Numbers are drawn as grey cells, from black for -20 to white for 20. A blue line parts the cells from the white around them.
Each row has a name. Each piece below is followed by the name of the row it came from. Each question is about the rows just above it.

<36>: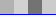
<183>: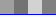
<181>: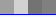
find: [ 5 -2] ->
<183>
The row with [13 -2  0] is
<181>

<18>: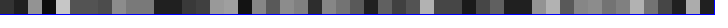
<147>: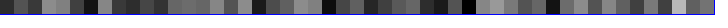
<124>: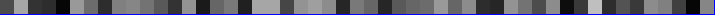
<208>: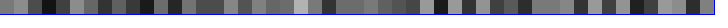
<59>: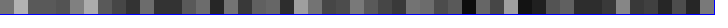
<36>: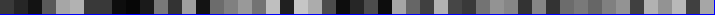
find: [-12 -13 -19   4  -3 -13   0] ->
<124>
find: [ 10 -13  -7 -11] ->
<124>
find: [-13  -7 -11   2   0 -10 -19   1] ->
<124>
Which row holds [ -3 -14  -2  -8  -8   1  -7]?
<208>
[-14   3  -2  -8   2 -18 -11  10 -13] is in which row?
<124>

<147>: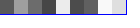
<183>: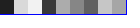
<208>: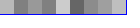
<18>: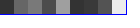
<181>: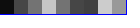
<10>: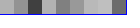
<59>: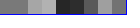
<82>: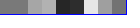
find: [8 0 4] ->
<10>
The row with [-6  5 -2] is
<59>

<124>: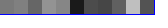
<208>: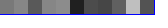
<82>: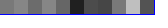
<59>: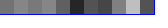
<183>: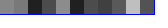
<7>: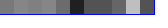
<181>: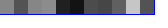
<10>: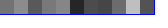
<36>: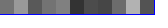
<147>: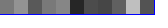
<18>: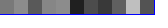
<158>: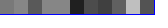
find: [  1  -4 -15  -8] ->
<82>
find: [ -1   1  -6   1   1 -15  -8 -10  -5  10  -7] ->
<158>
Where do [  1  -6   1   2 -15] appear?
<208>
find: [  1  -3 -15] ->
<7>
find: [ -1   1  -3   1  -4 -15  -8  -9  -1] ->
<82>
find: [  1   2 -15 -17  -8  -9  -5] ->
<181>
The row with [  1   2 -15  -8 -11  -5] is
<18>

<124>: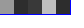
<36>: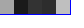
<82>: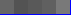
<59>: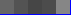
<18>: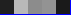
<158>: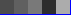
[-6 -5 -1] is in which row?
<82>
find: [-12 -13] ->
<36>
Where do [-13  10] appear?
<36>
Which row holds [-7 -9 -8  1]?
<59>

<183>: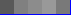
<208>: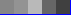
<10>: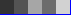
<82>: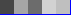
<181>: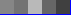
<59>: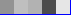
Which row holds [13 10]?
<82>
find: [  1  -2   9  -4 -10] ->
<181>
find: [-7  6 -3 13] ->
<10>
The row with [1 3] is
<208>

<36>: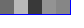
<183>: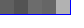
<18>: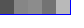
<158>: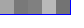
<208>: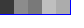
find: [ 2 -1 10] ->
<208>
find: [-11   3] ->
<36>
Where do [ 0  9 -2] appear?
<158>
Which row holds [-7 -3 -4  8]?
<183>
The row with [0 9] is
<158>

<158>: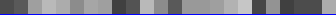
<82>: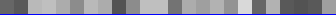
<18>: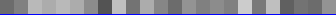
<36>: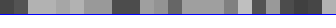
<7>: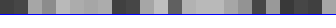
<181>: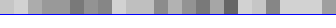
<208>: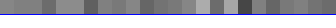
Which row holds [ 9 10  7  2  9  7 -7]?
<82>
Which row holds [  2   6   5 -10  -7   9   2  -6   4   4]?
<158>
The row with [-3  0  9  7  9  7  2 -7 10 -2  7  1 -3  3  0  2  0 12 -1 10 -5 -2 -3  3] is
<18>
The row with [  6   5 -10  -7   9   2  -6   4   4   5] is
<158>
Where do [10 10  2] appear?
<181>

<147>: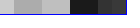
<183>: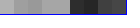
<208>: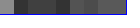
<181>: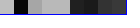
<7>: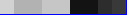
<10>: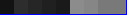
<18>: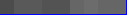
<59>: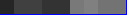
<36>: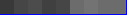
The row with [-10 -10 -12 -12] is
<59>
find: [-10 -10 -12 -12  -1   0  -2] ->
<59>
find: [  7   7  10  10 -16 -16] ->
<147>
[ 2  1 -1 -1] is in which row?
<10>
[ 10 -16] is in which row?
<147>
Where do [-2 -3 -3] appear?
<36>
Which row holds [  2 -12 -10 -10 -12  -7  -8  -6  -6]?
<208>

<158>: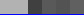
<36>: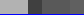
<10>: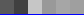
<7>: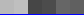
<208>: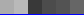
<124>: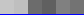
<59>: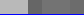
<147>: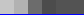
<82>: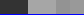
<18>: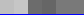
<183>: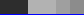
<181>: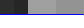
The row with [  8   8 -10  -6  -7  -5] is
<158>
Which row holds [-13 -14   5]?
<181>

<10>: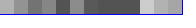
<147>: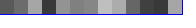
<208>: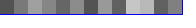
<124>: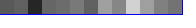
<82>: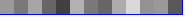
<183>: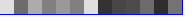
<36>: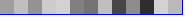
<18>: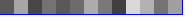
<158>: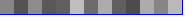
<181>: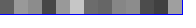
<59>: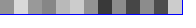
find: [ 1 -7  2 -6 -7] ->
<10>
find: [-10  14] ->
<18>
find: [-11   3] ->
<147>
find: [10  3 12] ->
<36>
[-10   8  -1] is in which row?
<82>

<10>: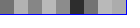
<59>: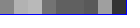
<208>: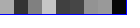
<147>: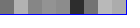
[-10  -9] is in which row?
<208>
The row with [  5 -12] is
<59>
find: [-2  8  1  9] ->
<10>
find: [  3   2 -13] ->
<147>
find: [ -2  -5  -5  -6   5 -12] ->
<59>
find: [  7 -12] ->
<208>
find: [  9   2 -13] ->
<10>

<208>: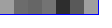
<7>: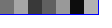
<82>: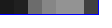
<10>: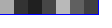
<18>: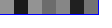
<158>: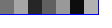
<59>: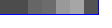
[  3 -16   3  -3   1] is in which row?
<18>
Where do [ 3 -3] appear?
<18>
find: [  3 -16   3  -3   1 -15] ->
<18>
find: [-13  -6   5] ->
<208>
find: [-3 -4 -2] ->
<208>

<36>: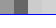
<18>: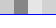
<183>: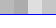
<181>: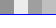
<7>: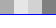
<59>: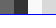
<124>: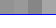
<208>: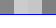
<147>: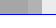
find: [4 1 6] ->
<124>
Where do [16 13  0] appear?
<7>
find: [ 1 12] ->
<208>
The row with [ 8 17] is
<147>
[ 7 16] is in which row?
<7>
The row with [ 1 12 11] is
<208>

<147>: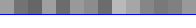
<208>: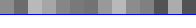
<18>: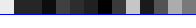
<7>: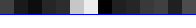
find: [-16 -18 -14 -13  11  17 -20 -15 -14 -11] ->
<7>
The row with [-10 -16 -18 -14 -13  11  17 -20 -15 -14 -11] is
<7>
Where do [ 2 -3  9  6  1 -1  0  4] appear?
<147>

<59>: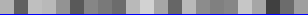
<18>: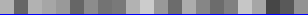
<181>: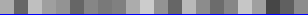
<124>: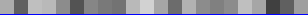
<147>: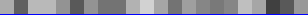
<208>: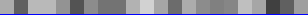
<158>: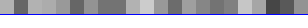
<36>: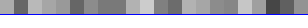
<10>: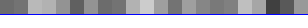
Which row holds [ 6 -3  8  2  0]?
<124>
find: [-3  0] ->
<18>

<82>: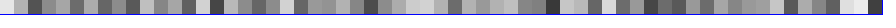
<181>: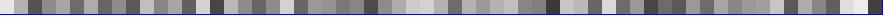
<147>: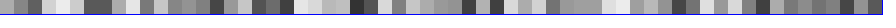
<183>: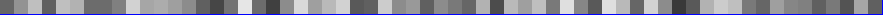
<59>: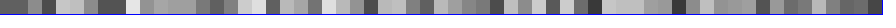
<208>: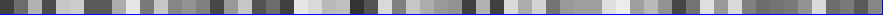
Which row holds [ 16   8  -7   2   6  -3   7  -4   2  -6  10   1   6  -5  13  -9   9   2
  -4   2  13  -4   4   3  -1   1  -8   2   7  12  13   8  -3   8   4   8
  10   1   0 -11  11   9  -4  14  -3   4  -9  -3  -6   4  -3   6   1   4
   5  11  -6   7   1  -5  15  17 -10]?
<181>

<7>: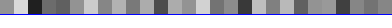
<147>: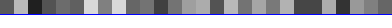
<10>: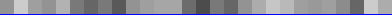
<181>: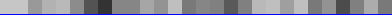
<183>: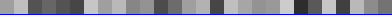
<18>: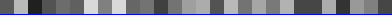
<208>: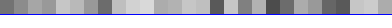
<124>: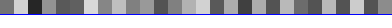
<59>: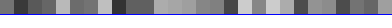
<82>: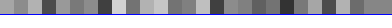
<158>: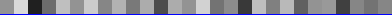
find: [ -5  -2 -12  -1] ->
<82>
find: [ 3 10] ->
<181>
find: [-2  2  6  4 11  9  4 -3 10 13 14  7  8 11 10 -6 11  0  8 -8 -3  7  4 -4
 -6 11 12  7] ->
<208>
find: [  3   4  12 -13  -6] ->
<183>
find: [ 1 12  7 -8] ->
<59>
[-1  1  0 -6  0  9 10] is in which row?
<181>
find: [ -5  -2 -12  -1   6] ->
<82>

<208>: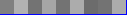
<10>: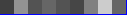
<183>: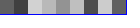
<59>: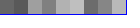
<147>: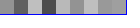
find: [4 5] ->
<147>
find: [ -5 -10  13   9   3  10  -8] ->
<183>
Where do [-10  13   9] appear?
<183>
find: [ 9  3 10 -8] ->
<183>
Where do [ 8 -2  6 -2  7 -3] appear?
<208>
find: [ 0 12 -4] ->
<10>
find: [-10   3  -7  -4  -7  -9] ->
<10>

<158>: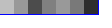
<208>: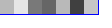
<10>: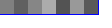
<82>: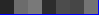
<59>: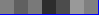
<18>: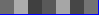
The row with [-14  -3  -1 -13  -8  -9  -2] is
<82>
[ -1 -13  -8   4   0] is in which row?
<59>
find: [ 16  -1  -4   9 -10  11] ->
<208>
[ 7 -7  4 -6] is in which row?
<10>
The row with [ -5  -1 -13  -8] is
<59>

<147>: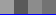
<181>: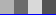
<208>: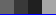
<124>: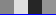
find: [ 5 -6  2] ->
<147>
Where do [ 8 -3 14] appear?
<181>
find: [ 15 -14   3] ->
<124>

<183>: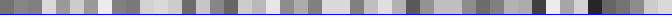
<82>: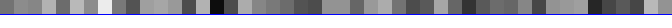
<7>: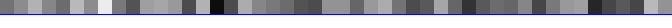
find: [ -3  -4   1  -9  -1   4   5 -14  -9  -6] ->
<7>
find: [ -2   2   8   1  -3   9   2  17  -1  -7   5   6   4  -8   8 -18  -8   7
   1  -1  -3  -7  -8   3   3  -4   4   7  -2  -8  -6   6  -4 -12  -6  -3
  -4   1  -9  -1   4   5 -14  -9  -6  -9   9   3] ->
<7>
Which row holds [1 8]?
<82>
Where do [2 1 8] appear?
<82>
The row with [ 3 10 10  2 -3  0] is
<183>

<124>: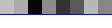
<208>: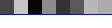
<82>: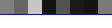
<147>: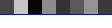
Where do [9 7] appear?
<208>
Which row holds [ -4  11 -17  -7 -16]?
<82>

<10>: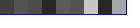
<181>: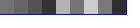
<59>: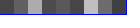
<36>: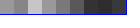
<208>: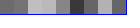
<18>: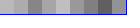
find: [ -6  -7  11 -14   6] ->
<10>
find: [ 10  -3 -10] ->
<59>
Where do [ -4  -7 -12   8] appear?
<181>
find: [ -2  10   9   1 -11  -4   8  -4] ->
<208>
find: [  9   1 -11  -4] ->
<208>
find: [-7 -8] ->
<10>

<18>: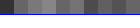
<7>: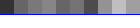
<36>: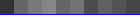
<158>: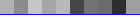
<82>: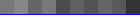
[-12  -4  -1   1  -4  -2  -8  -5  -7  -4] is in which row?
<18>
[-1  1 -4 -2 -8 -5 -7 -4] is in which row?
<18>

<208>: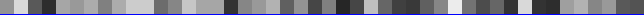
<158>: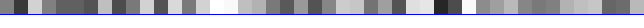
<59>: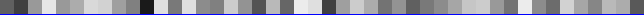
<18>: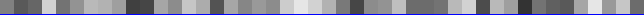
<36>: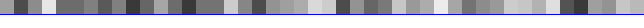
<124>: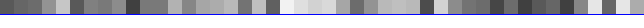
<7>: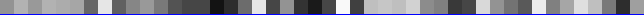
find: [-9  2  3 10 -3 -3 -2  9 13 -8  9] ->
<18>
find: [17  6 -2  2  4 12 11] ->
<36>
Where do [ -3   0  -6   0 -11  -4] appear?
<36>
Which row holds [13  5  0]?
<59>

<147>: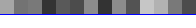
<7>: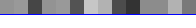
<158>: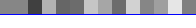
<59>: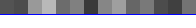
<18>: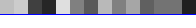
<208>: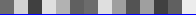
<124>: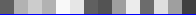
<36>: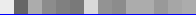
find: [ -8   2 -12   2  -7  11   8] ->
<147>
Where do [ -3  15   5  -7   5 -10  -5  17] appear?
<208>
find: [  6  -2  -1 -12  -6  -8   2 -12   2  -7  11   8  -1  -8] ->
<147>
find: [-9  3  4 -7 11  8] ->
<7>

